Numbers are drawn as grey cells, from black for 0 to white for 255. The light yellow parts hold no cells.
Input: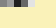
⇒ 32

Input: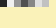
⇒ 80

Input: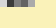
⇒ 127

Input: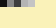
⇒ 62

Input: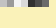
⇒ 218

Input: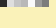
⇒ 184

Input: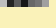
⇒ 22

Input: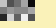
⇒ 137

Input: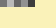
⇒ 102
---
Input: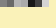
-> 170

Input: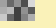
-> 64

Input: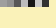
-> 189

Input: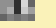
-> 47

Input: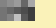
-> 89

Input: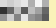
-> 91
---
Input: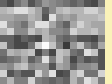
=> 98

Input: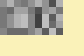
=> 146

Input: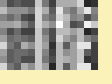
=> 144

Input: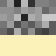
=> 117

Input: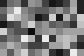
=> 35
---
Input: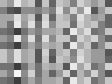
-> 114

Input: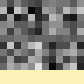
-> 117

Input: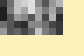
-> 31

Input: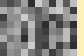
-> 174

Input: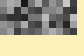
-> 77
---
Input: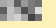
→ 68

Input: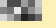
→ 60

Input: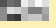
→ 197

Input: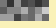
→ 173

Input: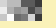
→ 212

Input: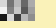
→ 184

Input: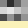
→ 89

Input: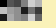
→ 207

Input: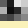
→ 108

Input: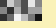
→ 119
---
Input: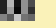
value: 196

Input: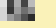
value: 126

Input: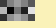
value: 170

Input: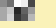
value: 55

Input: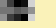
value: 32

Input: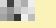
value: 53
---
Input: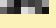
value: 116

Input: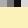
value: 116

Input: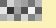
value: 213

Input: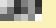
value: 196

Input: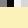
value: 9

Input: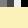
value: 70

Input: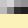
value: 213

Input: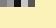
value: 157
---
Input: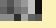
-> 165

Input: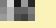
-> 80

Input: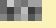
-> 173

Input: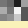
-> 146

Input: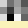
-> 6

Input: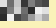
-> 156

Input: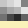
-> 71

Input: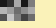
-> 125

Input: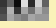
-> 166
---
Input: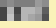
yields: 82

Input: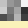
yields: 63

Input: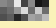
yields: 188

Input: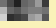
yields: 86

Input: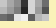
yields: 198

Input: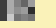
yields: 115
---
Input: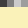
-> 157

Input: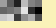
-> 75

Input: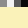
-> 9

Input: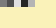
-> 180

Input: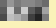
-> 123

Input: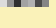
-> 133

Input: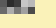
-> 75
